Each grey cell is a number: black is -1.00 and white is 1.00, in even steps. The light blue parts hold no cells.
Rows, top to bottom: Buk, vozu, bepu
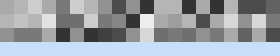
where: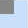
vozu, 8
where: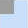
vozu, 12
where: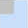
vozu, 1
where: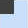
bepu, 7

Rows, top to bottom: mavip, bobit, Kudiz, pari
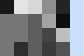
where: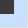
pari, 3
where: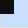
bobit, 4
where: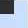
pari, 1
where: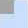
bobit, 3
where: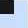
mavip, 0

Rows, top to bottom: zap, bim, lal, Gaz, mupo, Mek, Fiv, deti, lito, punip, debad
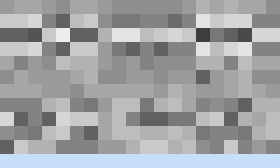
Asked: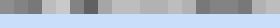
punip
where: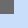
bim, 12

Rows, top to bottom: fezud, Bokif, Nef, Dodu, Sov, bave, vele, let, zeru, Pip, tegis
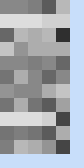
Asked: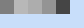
tegis
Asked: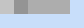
Dodu
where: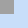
let, 4

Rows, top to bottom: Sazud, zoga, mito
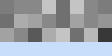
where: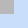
mito, 6
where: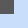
mito, 2
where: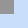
zoga, 7

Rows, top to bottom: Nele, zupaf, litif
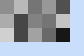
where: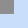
Nele, 0
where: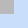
Nele, 1
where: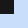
litif, 4
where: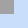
litif, 2
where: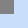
zupaf, 2
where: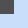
Nele, 4
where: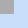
zupaf, 0

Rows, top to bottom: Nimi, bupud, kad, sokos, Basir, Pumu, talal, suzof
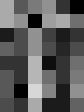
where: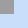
bupud, 3
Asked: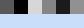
talal
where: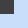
kad, 3
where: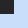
sokos, 4
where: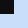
Basir, 3

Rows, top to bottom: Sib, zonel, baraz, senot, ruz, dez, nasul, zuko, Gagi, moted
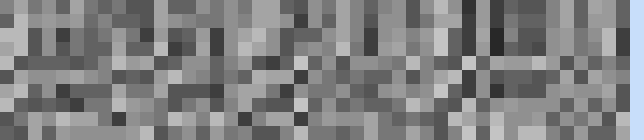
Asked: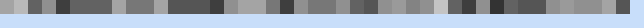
nasul
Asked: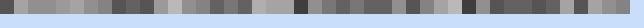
dez
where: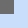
zonel, 6
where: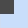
senot, 38
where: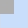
dez, 18

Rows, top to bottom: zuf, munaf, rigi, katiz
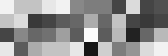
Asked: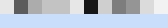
katiz
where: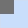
rigi, 3
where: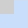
katiz, 7
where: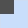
zuf, 11

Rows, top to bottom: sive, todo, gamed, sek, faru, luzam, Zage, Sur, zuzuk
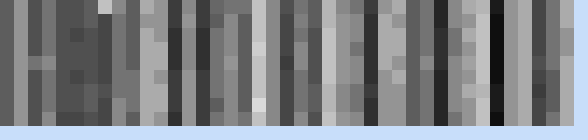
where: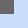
sive, 15
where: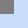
todo, 21
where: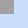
faru, 33
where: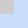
sek, 18

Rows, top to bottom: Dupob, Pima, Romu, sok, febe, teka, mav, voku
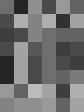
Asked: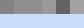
voku
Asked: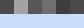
sok
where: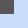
sok, 2
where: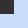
Pima, 4

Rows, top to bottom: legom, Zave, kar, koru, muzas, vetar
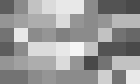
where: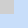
vetar, 7
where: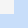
koru, 5
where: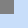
kar, 4

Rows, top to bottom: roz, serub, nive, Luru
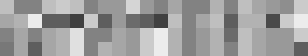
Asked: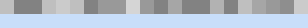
roz
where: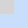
roz, 9
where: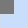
Luru, 0
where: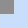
roz, 20

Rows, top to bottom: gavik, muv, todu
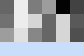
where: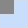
todu, 2
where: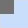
muv, 0
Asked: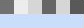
muv
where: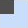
todu, 5
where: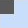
muv, 5
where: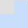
todu, 1

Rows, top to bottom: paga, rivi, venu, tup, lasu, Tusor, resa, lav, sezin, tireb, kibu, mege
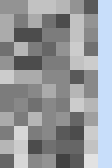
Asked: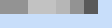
paga
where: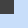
mege, 4
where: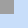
sezin, 6
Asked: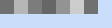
tup
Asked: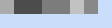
venu
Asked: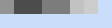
lasu
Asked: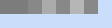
resa

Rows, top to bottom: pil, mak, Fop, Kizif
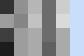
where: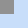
pil, 1
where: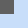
Kizif, 3

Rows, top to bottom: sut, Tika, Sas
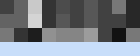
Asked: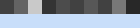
sut
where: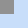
Sas, 3
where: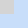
Tika, 2
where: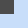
sut, 4
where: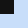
Sas, 8

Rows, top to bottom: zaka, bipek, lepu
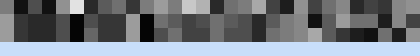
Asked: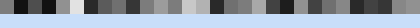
zaka
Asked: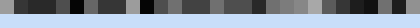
lepu
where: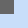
lepu, 6

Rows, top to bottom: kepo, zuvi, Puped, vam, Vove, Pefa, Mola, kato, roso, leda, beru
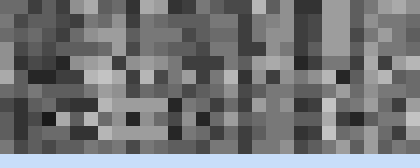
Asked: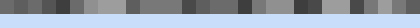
Puped
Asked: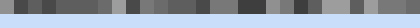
vam
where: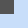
Puped, 3
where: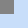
zuvi, 19

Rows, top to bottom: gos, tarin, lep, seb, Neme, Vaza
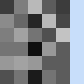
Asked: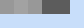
Neme
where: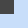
tarin, 4
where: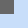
tarin, 1
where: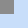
tarin, 0

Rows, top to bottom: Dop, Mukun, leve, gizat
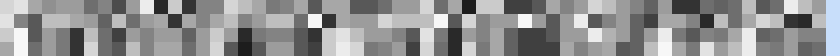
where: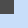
Dop, 8
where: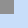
Dop, 3
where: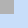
leve, 43

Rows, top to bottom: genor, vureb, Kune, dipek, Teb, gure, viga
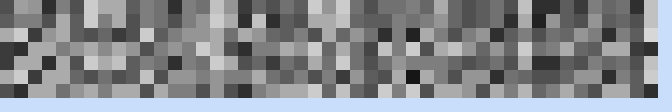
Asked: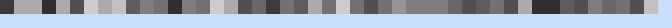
Teb
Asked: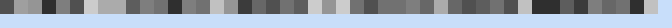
genor
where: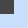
dipek, 26
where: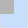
viga, 37
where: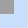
genor, 1
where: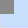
dipek, 7

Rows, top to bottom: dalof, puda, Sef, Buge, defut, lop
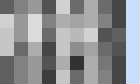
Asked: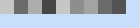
Buge
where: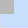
Sef, 5
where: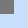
defut, 7

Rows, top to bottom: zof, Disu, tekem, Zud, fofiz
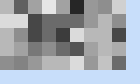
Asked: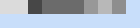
Disu
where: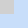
zof, 8
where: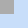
Zud, 8
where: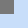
Zud, 2
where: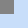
fofiz, 1
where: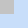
fofiz, 7
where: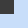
tekem, 4

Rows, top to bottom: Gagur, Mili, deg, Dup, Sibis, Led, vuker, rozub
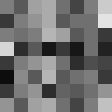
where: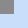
Led, 1
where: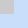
Gagur, 7
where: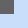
vuker, 4

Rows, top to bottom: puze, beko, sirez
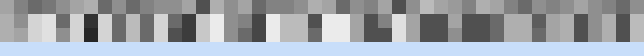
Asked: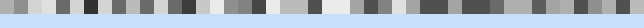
beko
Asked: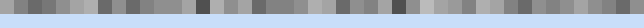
puze
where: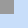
puze, 32
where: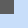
beko, 38
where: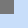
puze, 3

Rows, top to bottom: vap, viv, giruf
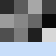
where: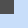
giruf, 0
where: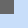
viv, 2
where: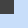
vap, 3

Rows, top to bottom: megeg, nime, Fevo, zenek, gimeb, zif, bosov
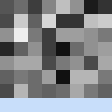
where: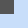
megeg, 0
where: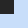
zenek, 0
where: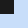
megeg, 6
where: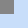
megeg, 3

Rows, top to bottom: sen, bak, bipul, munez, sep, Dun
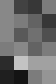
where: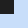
Dun, 0
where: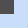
bipul, 3
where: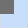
bipul, 2
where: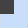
sen, 1
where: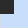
sep, 0
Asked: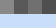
bipul
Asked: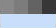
bak

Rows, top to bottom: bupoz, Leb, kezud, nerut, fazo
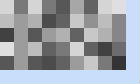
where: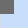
nerut, 8
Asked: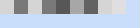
bupoz
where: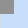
Leb, 6

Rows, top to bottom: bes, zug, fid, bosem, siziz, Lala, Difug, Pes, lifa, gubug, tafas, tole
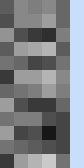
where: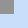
fid, 0
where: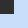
fid, 3

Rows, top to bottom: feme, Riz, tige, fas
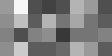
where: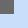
fas, 4
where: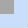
Riz, 5
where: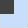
feme, 3

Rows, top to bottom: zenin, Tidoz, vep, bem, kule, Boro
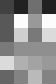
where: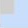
vep, 1
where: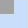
kule, 2
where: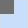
zenin, 2

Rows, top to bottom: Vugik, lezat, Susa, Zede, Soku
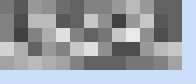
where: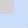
Zede, 0
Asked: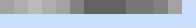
Soku
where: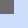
Vugik, 4

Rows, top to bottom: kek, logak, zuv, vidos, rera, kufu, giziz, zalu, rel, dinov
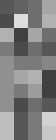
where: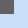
kek, 1
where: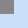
rera, 3
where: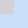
rel, 3
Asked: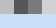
rel
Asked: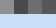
zalu

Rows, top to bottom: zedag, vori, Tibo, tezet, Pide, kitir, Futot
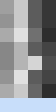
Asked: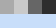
Futot
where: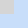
Pide, 2

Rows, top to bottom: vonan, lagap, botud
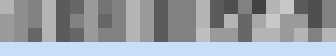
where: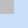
botud, 14
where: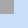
lagap, 18
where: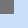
vonan, 7

